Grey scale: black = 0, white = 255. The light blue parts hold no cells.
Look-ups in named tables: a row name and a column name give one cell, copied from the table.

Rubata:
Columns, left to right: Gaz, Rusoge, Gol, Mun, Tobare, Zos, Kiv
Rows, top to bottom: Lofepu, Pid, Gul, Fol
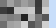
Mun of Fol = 208
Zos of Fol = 112
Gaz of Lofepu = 120
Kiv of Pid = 208
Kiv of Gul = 86
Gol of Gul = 134
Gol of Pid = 191
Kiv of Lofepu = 176
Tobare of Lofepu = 141
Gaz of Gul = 138
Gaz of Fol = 111
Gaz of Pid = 60
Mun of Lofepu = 158
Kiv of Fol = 207
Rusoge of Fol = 161
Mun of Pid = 193
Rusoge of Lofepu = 161
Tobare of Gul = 181
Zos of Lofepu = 56
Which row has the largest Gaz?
Gul

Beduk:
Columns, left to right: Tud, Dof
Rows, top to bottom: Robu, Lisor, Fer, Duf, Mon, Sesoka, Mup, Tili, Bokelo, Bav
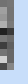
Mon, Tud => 33
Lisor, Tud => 160
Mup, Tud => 62
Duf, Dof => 122
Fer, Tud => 151
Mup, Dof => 95
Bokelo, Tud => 209
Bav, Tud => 75
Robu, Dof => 118
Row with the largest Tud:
Bokelo

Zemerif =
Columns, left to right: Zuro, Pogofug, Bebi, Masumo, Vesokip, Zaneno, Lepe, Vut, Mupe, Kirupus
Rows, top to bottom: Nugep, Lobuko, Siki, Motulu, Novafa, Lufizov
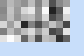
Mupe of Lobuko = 88
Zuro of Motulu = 215
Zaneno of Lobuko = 145
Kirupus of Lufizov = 98
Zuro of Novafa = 128
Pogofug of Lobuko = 195
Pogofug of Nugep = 184
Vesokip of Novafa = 218
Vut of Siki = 75
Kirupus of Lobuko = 241
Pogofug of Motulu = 160
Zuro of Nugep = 146
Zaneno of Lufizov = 79
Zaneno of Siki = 145
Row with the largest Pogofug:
Lufizov

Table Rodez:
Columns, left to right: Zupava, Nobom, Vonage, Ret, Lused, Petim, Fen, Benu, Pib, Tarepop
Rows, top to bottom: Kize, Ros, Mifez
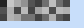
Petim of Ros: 163
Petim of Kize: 62
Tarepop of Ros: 176
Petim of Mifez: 67
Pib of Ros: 185
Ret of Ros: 186
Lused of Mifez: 116
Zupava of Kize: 35
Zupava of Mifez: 67
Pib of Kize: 109

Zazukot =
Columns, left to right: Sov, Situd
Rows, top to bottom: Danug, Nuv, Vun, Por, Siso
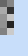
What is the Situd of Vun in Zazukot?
197
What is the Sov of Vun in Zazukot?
148
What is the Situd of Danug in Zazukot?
134
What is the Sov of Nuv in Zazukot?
170
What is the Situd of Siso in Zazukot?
202
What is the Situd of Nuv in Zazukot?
51
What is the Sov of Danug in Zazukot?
103
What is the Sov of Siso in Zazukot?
129
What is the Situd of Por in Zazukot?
36

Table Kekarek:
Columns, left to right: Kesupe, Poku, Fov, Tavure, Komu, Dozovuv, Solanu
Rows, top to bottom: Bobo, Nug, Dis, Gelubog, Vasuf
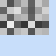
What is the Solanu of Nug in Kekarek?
209
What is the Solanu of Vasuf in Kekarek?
181
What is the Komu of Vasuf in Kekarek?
84
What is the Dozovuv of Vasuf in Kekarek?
190
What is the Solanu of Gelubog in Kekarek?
78
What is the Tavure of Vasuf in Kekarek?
198
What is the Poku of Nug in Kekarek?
201
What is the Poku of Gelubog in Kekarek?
237
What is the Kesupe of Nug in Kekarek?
101
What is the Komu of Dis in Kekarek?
99
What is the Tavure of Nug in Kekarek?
146
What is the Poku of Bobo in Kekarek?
81

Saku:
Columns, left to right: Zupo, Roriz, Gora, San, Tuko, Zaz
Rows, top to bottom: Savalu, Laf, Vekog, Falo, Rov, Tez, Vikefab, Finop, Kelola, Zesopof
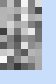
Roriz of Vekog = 173
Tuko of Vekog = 173
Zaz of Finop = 174
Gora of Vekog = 110
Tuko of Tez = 134
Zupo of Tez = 171
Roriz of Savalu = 193
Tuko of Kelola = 157
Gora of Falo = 171
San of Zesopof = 95
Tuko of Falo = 128
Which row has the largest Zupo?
Kelola

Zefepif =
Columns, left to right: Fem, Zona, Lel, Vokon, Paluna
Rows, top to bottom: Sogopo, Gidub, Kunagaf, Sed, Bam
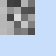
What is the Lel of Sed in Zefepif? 99
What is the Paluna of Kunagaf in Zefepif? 162
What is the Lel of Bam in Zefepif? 119
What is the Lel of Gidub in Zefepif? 168
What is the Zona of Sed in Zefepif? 179
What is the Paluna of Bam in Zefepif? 77
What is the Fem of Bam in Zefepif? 185
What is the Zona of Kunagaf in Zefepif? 68
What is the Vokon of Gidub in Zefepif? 81
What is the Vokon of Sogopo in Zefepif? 179
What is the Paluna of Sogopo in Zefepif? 115
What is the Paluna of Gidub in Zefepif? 77
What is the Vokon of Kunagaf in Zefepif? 116
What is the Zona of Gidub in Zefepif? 146
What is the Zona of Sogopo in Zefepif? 64
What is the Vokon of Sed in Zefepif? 198
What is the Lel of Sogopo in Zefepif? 60

